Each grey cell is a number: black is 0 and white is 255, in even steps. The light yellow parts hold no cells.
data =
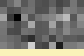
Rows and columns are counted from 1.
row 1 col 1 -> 81
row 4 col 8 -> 163
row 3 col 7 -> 128
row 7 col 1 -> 128
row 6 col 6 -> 88
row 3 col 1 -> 164
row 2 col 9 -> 84
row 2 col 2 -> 79
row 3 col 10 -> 187
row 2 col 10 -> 128
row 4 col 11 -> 101
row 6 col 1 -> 114
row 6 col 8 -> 67
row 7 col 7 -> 67
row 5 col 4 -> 114
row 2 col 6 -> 80
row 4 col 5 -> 168
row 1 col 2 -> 104
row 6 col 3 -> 99
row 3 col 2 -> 56
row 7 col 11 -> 122
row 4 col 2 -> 101

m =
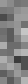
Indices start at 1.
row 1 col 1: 152
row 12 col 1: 134
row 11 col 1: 95
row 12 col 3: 124
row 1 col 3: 116
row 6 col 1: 117
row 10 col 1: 148
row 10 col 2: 167
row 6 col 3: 128
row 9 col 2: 144
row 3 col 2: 101
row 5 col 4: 197
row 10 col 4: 79
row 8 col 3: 167
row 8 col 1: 116

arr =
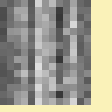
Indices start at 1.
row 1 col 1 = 110
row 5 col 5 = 118
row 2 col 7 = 148
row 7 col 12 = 93
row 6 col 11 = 178
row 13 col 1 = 91
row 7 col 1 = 108
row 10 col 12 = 125
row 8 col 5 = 95
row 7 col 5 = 115
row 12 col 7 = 165
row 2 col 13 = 112
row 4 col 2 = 113
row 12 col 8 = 191
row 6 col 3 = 128
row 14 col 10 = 127
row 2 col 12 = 112
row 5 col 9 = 88
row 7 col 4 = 144
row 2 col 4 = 167
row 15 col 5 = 94
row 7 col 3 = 126
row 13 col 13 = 121
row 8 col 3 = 101
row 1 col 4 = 143
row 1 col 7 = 148
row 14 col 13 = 91
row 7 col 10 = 109
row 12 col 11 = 177
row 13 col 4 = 137
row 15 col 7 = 160
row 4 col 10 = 123
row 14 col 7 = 152

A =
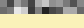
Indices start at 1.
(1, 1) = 132
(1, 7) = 197
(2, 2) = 123
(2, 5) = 59
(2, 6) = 127
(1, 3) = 157
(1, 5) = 67

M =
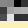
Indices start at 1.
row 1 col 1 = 135
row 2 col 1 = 60
